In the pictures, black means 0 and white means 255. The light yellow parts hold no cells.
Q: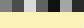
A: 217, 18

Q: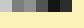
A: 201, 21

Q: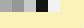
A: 242, 19

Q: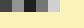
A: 208, 32

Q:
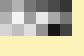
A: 244, 23

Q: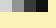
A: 212, 17

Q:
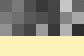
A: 198, 46

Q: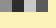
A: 200, 45

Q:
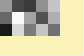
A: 249, 26

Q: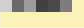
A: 208, 64
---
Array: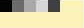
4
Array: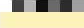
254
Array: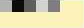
179
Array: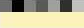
109
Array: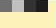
112
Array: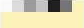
250
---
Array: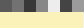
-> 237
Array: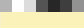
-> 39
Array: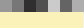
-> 203
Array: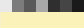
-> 47
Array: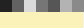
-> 86
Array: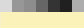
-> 52
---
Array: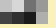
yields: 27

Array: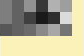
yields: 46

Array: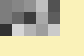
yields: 169

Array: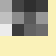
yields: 90

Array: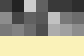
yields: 120

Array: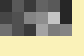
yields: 197
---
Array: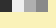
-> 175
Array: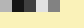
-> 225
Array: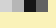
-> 23
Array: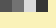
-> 218
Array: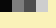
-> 78
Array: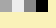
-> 135
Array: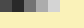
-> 172
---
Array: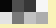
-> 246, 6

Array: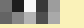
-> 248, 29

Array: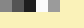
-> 251, 30

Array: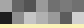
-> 208, 29

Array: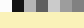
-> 252, 20

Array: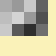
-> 212, 46

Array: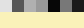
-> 226, 7

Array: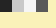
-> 245, 36

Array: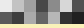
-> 235, 32
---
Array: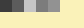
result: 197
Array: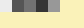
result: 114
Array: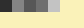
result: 87
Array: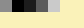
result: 28
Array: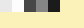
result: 71
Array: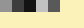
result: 19
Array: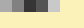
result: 53
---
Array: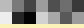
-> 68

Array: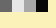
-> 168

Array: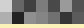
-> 64

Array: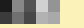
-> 83

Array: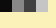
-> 65

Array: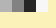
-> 37

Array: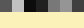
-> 12

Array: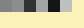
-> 50

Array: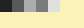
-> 172

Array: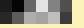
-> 102
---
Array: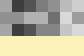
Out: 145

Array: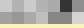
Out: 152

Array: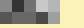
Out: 104

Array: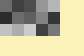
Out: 108

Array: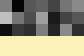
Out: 117

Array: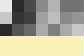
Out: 53

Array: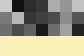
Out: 183

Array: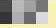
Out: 174
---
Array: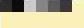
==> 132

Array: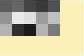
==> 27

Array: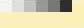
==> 152

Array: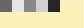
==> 136

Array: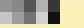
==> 115

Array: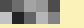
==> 100

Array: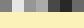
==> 72
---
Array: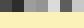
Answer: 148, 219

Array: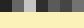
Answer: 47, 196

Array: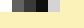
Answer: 57, 254

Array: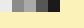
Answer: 169, 235

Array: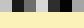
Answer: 216, 216

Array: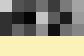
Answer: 196, 205

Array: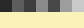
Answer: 138, 201

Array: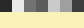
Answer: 92, 233

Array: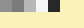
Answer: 183, 246
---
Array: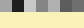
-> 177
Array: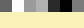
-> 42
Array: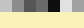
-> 15
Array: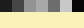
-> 109
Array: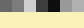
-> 15
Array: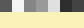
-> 224
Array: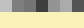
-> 148
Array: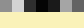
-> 26
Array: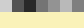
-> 147
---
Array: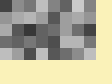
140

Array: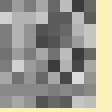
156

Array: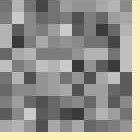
179

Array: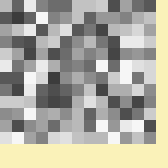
99

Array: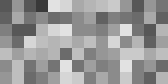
150
